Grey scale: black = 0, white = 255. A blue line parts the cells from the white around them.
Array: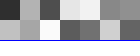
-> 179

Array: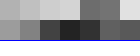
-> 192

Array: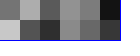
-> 173

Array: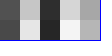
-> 198

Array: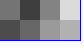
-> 62

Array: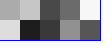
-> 198

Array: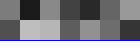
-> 27

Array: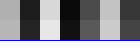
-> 29

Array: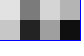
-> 123
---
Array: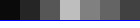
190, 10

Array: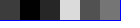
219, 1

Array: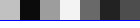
243, 11

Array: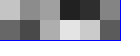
228, 33

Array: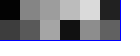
218, 3

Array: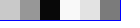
249, 8

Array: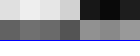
238, 9

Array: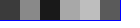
190, 25

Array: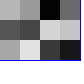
226, 4
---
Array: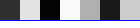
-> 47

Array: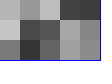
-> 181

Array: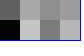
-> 97

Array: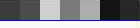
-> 61

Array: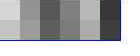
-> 214

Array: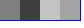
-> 127
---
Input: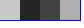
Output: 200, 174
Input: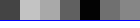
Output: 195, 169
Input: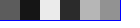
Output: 235, 182
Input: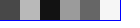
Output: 246, 185
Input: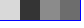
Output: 217, 139
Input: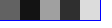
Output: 220, 160
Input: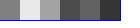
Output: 233, 163
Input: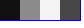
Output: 243, 139
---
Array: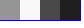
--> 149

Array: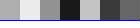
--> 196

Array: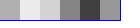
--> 211

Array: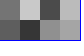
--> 187

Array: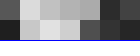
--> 219

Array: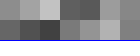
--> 178

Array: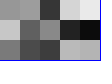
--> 213

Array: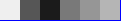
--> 181

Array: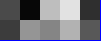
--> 190
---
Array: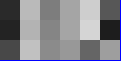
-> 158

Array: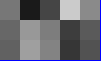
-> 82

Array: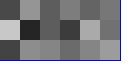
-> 156

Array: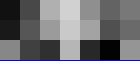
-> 149

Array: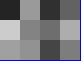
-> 125

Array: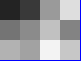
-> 199

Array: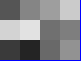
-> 146

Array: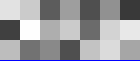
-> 166

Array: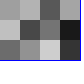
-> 52

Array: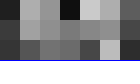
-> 45
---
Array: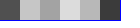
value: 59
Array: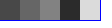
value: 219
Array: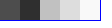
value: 249
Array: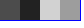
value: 157
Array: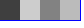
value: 187
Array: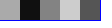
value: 85
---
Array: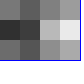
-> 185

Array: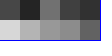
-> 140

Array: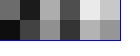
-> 179

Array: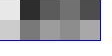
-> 141

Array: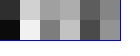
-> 74

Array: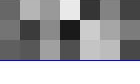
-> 166
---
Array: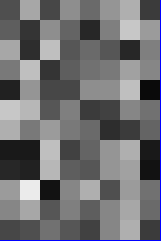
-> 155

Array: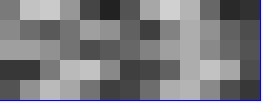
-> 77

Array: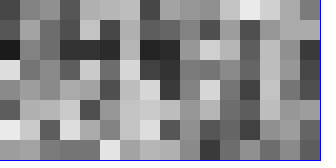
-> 170

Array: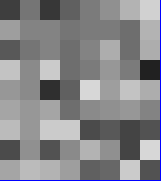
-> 179

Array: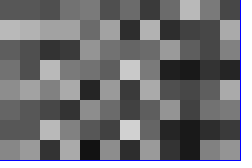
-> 170

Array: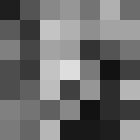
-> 163
